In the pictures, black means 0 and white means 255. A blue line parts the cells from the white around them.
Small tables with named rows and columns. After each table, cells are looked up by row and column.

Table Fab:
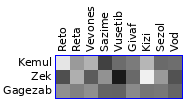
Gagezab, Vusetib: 99
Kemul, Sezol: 106
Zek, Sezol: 154
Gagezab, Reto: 144
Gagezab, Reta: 129
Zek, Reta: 175
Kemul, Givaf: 123
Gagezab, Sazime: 100
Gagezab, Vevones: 143
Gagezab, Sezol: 120
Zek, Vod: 82
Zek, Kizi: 240
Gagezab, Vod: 101
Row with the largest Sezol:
Zek

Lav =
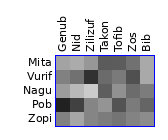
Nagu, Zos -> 108
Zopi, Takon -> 124
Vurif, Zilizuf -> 49
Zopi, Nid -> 166
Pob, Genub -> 33
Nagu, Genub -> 156
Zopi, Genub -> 129
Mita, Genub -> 163
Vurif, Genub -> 129
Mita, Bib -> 169
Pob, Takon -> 148
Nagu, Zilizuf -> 203
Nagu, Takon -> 94
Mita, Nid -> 171
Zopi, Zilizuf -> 133
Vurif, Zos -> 80
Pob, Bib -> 101

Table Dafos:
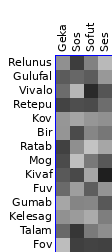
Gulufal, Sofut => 92
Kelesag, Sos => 155
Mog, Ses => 88
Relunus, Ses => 185
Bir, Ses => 119
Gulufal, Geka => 91
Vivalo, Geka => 108
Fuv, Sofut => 94
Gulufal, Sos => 103
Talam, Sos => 54
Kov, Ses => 144
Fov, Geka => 189
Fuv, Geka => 106
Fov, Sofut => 67
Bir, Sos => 75
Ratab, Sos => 143
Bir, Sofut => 134
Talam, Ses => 142
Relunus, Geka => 144
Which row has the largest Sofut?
Ratab

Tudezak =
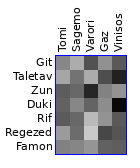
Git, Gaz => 145
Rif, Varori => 186
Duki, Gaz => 141
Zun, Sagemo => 104
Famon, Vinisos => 94
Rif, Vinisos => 89
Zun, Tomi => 93
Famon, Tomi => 129
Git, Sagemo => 172
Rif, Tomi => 91
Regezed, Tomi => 155
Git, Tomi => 135
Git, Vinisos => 89
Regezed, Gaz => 71
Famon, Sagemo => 134
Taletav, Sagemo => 115
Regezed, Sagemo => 108
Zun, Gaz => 130

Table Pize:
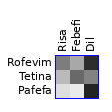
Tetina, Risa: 186
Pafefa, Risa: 222
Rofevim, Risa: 125
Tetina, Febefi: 105
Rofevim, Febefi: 168
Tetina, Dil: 131
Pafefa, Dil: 36
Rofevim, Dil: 45
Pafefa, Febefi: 235

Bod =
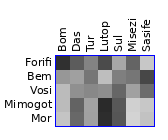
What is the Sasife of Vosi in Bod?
108
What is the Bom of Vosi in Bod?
187
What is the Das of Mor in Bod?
104
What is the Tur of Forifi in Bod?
131
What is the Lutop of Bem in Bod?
190
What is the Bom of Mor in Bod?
196
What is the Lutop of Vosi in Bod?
142
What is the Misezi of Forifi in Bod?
100
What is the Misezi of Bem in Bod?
118
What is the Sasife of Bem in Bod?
71
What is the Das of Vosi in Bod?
144
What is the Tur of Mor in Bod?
161
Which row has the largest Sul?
Forifi

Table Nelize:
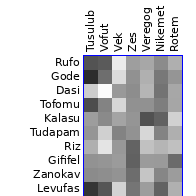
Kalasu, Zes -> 149
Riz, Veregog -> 193
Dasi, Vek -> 153
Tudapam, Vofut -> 208
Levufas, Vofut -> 86
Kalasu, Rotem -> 209
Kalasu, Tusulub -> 157
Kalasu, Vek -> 164
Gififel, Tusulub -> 146
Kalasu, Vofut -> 138
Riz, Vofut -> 228
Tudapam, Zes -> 146
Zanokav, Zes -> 109
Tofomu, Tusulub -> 77
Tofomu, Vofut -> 131

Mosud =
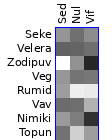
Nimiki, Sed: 154
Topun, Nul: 208
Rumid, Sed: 157
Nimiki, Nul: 125
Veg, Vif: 119
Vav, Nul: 110

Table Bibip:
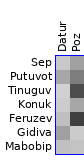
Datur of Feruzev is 191
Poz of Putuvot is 125
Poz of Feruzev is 63
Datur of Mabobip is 192
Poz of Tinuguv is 77
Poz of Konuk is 167
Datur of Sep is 200
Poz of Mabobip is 195
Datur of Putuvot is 167
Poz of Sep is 161
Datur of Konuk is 204
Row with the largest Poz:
Gidiva

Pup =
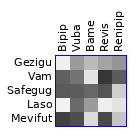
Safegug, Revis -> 84
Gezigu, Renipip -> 148
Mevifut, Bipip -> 65
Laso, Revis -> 239
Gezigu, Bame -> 186
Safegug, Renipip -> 206
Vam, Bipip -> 96
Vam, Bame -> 228
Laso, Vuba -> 106
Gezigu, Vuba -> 155
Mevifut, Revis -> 73
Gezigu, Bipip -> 239

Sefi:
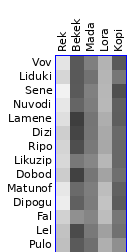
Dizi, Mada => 118
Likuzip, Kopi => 104
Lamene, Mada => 117
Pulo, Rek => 191
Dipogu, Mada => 124
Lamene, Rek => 223

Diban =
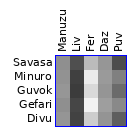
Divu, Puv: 94
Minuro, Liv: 64
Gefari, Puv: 137
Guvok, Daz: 149
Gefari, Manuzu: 143
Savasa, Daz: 150
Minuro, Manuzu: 146

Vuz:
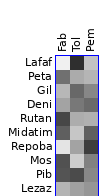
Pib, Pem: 136
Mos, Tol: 205
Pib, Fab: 84
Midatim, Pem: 96
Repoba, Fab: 228
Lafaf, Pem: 195
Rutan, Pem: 177
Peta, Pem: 181
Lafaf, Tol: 47
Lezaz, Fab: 180
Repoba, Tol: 163
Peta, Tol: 171

